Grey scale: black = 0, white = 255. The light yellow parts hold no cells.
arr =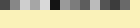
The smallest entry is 20
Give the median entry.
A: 124
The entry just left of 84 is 187
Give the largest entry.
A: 217

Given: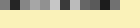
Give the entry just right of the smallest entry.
113
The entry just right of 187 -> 102
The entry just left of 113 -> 28
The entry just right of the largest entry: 58

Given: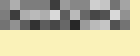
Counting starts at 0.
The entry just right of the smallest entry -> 155
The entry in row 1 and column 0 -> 125
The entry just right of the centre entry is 186
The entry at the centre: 93
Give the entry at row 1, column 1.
61
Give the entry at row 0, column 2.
125
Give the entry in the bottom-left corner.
115
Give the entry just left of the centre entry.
217
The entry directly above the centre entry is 155
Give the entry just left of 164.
115
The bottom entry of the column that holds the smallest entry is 39
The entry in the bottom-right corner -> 115
